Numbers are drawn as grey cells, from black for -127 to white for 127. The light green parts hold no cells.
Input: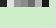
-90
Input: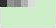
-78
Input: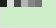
-98
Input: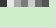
-72
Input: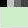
-118
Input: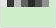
101
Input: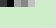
-71
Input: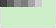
-60
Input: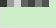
-72
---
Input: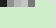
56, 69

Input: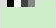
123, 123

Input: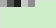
-98, 72

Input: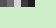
84, 84

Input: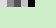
-44, 94

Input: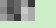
-25, 74

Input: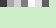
-3, 123
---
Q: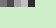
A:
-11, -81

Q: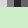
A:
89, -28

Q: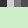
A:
-78, -49

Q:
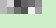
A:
57, 32

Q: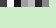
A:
-61, 5

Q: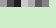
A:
31, 2
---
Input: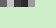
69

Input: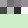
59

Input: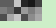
39

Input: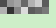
-76

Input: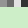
-21

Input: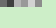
-64

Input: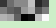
38

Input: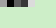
-125

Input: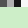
49

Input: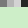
54
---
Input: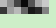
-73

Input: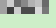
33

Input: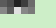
7

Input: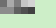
12

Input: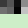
-15

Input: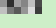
64
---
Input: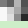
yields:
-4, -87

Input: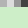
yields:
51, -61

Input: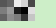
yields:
-41, 69

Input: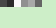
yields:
-56, -26

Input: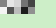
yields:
3, 16

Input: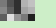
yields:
-6, -95
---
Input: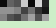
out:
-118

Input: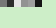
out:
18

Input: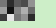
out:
-37

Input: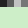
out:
-34

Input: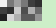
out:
-7

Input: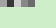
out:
78

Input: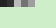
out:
59
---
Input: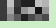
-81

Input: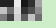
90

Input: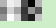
36

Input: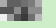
12

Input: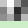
-85

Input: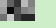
-46
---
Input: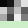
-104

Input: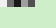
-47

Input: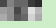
-68

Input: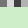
-10

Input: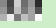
-59

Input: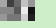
-95
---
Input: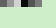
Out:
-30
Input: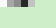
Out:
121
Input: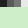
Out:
-95
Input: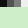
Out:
-113
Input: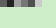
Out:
-32
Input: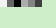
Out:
115
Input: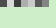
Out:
-50
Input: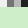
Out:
112
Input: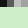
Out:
-109
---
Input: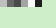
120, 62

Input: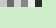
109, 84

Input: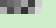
90, 77

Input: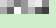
123, 107

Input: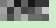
74, 47

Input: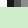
122, 13

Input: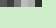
59, 45

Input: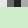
103, 42

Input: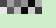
104, 78

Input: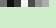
117, 45
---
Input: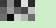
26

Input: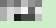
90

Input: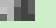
56

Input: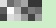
123

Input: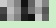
61

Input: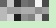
31

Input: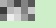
59

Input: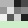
97
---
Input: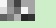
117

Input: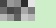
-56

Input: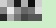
79

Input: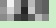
10

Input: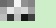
-20

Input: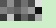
-41
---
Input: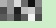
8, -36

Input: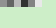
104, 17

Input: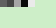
106, -31

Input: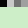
31, -122

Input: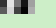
32, -35

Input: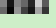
-37, -24
